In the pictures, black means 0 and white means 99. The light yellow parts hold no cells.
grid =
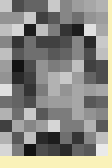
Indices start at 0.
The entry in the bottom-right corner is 91
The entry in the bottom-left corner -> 83
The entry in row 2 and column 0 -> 74
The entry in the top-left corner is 78
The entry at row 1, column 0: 57
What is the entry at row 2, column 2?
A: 11
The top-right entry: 69
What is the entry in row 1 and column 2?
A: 78
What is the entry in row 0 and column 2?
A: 39
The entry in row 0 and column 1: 30
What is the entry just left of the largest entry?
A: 34
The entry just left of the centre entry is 57
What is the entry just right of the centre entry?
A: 78
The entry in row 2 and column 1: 83
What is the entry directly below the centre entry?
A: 69

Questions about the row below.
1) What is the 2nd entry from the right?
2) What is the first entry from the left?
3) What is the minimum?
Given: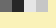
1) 89
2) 41
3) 15

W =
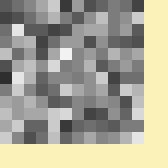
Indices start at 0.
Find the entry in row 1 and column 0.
26
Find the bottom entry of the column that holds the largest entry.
39
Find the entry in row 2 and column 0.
43
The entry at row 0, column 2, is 52
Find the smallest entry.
18
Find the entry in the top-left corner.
35
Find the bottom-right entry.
89
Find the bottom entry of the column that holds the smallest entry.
79
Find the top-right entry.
26
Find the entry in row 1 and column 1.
31
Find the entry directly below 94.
48
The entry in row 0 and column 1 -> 43
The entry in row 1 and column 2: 43
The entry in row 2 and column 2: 35
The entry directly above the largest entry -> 60

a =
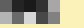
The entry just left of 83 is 41
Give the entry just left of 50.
28
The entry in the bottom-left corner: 70

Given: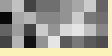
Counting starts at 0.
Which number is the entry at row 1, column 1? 65
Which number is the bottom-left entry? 26
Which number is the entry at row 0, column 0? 61
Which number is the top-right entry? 39
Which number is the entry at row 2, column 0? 39
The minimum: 3
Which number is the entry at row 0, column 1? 75

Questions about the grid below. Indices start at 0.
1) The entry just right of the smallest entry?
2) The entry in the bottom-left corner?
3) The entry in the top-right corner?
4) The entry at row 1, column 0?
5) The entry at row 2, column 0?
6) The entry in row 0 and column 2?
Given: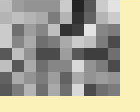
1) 34
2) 34
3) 88
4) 70
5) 79
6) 57

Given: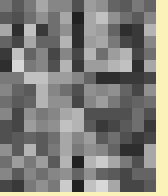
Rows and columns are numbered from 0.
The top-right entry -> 39
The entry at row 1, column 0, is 35
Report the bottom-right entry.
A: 35
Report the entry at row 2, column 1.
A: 18
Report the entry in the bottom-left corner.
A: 27
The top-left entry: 47
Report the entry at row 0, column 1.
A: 35
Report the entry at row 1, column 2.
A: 43
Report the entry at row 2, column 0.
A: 65
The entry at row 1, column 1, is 31
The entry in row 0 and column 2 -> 47
